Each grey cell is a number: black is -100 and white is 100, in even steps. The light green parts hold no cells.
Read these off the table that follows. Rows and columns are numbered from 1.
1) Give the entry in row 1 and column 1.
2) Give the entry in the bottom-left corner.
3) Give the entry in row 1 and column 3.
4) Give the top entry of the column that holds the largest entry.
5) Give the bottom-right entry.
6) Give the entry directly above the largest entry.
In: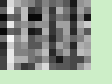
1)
-69
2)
-44
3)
37
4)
70
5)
48
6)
-21

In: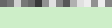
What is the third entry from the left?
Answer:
63
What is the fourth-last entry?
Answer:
86
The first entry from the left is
-19

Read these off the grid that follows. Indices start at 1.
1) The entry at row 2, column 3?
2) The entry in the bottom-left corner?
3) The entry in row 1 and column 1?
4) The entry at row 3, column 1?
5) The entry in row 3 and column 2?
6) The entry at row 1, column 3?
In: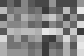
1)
4
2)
37
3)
-44
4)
-44
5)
27
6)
-44

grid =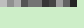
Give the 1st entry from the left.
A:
49
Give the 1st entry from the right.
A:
-71
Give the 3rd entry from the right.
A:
25

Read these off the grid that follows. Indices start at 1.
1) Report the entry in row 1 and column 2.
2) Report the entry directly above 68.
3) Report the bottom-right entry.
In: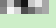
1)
56
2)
-39
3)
32
